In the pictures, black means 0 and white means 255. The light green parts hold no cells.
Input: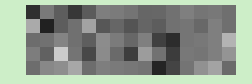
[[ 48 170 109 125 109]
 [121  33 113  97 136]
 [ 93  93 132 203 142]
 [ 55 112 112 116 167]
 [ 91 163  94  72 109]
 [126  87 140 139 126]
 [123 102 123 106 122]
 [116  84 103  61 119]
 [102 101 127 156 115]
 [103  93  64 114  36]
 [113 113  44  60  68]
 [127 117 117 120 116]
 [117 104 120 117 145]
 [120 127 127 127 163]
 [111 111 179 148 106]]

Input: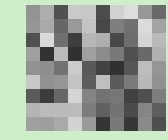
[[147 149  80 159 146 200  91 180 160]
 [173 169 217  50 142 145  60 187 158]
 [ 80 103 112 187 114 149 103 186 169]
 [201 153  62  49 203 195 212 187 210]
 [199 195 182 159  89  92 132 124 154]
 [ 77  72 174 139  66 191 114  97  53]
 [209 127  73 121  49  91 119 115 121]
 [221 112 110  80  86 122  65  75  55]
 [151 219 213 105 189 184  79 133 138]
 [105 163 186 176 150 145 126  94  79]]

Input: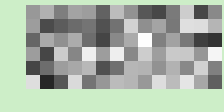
[[152 157 102 157  69 222]
 [177  75 170  70 109  38]
 [126  92 144 204 157  86]
 [163 107 172 134 168 218]
 [157 116 109 239 184 116]
 [ 98  81  69 157  80 151]
 [188 114 137 238 112 187]
 [146 210 171 136 182 181]
 [ 87 143 254 205 179 152]
 [ 71 164 128 158 146 221]
 [122 120 162 201 178 187]
 [205 223 120 200 136 229]
 [ 71 221  63 150 209 167]
 [137 181  51 245 128  95]]

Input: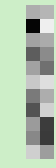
[[173   5 162  93 162 200 122  83 155 136 207]
 [181 239 171 139 112 222 173 209  60  58 157]]

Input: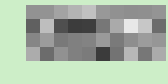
[[146  96 134 172]
 [147 190 156 108]
 [163  79 121 145]
 [179  60 128 128]
 [193  62 131 123]
 [152 119 154  59]
 [145 170 122 115]
 [142 232 142 183]
 [143 199 156 119]
 [148 108 150 171]]

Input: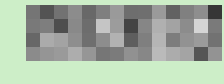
[[117 121 103 139]
 [ 83 126 171 149]
 [114  78 163 154]
 [140 137 142 173]
 [104 109 111 150]
 [127 197 141 118]
 [154 156 178 123]
 [110  68  94 145]
 [111 134 127 135]
 [154 176 181 186]
 [ 98 163 125 172]
 [128 140 146 164]
 [142 213 155  85]
 [ 54 122 114 147]]

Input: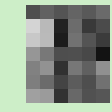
[[ 78 212 200 150 129 126 160]
 [ 97 185 186 120 146 107 155]
 [ 84  34  28  78  49  68  50]
 [100 108 114  79 119  92 104]
 [ 89  57  84  72  96  78  81]
 [106  75  59  19 144 113  86]]

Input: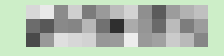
[[216 108  74]
 [233  88 153]
 [139 137 223]
 [207 133 215]
 [123 183 210]
 [154 113 151]
 [188  47 154]
 [211 171 237]
 [143 149 153]
 [ 91 106 161]
 [156 187 203]
 [178 125 185]
 [192 156 134]]
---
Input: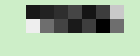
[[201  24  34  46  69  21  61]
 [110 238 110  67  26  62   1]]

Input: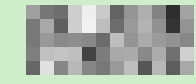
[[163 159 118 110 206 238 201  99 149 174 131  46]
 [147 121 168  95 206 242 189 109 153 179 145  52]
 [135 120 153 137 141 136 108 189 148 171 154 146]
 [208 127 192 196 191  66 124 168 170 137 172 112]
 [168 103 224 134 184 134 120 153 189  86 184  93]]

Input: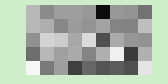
[[114 184 139 158 158 152  12 152 148]
 [190 183 174 135 155 147 163 132 131]
 [146 145 211 204 168 219  79 170 150]
 [176 110 183 160 170 132 175 240  59]
 [228 246 122 158  63 103  84  92  80]]

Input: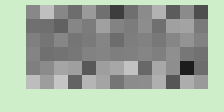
[[ 78 136 191 135 109 154 112  61 111 139 178  92 139]
 [122 112 111  97 134 124 160 131 124 141 112 160 163]
 [130 127 117 134 117 122 133 109 126 129 120 134 147]
 [113 132 112 115 119 130 132 126 128 133 127 143 119]
 [109 127 139 165 159  88 158 167 194 104 168 142  28]
 [154 189 157 197  99 181 164 117 140 141 175  86 173]]

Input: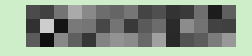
[[ 95  75  65 116 170 137 109 101 118  68  79  51  58 111  28]
 [ 64  49 205  20 121 117  71 116  57  90 108  42 140 115  66]
 [152  91  15 136  95  54 131 147 139 104 160  40  82  92 124]]

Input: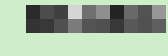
[[151  42  76  64 213 111 143  35 105  82]
 [ 95  51  56  80 123  84  80  56  88  81]]

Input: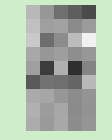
[[ 75 184 151 111  94]
 [155 192 159 162 139]
 [241 201 109 140 188]
 [151 168 151 158 142]
 [132 159  60 176  47]
 [185  89 114 111 101]
 [148 170 166 151 140]
 [146 176 156 167 139]
 [149 172 154 168 141]]

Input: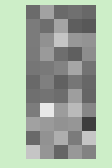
[[104 107 162 106 112]
 [ 88 123 110 164  94]
 [147 123 145 197 151]
 [141 122 154 110  95]
 [115 118 121 131 166]
 [103 105 127  97 118]
 [101 111 115 109 158]
 [135 124 232 156 186]
 [ 62 161 154 146 150]
 [197 105 146 174 123]
 [130 197 149 101 152]]
